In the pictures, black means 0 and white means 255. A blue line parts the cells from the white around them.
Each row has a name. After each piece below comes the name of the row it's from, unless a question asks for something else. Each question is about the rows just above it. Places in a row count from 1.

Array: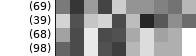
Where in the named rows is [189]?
(39), 6
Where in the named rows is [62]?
(98), 5
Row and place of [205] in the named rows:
(69), 5
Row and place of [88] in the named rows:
(39), 8
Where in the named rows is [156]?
(69), 3
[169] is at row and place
(68), 6

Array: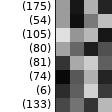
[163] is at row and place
(80), 1
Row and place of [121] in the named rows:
(54), 3
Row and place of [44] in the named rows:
(6), 1
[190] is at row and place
(54), 4
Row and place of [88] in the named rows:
(74), 2
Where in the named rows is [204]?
(81), 3
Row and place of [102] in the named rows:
(80), 2

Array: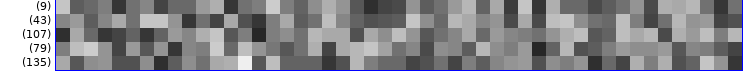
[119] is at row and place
(79), 16
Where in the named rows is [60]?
(9), 33
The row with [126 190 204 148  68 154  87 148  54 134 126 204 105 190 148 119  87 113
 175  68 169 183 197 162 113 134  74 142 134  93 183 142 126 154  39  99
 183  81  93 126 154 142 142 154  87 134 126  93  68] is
(79)
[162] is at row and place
(79), 24

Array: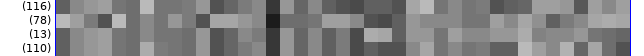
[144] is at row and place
(78), 35
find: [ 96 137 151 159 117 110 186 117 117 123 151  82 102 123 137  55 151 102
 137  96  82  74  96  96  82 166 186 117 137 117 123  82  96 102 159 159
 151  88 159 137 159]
(116)
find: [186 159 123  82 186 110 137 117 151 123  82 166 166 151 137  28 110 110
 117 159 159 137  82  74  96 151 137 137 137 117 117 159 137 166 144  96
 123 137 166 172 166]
(78)
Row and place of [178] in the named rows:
(110), 37
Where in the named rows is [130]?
(13), 35
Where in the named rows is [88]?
(116), 38

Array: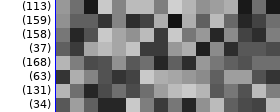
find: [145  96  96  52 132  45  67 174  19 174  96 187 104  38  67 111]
(159)
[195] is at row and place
(37), 6
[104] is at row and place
(159), 13
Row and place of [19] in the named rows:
(159), 9

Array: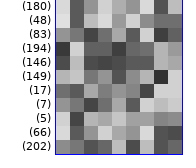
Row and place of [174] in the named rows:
(180), 5
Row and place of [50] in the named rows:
(149), 8
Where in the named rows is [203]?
(7), 9

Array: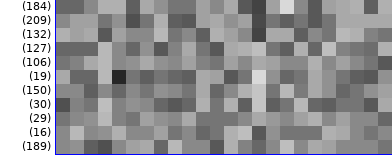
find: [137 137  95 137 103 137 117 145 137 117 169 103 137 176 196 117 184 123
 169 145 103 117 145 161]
(150)
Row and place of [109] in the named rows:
(127), 23
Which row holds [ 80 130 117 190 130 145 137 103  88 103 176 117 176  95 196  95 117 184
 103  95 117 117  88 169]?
(30)
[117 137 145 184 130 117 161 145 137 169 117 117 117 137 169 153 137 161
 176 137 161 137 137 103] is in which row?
(29)
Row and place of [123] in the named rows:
(150), 18
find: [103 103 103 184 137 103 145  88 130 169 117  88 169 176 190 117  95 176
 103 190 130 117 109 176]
(127)
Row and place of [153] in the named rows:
(29), 16

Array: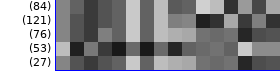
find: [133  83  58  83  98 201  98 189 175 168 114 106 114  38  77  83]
(27)
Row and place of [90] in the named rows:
(84), 9

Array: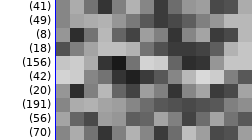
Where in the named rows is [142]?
(191), 14
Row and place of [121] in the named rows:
(49), 6

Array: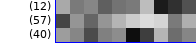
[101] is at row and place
(57), 3
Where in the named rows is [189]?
(12), 7
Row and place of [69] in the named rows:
(57), 1
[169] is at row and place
(12), 1
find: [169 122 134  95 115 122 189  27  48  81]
(12)
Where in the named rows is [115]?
(12), 5
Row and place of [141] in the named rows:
(40), 5

